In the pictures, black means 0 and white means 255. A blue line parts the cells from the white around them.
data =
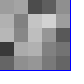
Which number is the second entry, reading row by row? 164
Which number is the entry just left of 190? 135
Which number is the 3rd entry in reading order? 76
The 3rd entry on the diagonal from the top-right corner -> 190
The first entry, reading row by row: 157
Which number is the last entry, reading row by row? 101
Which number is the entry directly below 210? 150

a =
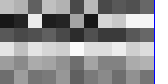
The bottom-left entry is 110
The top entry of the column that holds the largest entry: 73
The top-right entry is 103
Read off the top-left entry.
192
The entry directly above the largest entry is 44
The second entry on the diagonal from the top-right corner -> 244
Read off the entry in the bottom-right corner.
116
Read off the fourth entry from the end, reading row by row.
138
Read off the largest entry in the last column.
244
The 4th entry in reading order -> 192
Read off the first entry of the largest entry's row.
228
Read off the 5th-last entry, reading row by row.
122
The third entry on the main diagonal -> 80
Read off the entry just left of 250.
207
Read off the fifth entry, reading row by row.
178
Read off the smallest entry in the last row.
96

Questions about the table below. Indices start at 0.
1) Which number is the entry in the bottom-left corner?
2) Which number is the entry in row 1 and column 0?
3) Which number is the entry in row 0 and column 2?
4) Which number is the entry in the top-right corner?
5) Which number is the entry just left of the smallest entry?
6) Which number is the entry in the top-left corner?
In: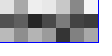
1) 186
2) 81
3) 238
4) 245
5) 95
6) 226

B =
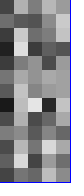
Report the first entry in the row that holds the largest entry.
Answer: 25
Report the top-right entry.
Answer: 155
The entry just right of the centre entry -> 155
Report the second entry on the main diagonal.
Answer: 89
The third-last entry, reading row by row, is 103
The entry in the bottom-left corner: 68
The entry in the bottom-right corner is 139
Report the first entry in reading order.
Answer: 68
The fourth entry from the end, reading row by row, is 117
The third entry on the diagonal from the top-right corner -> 110
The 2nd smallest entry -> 33
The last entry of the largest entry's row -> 195
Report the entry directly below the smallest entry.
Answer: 75
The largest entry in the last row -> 189
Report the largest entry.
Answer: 229
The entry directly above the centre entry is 147
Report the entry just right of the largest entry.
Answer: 40
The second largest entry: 222
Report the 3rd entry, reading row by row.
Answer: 125

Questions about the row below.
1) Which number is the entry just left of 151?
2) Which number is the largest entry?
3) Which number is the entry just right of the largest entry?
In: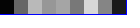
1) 185
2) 215
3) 133

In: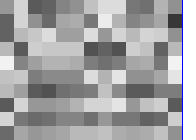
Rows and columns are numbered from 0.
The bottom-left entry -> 106
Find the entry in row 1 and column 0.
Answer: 98
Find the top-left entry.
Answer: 151
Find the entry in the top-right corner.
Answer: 145
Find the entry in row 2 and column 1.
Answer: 185
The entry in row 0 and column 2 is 90
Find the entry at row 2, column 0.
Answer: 98
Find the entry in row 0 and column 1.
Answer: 212
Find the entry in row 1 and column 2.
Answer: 145
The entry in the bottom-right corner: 145
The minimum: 55
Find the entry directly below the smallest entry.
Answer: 145

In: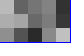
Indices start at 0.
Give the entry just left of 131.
117
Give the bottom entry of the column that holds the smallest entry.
42
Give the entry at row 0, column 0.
186
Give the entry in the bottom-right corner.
192
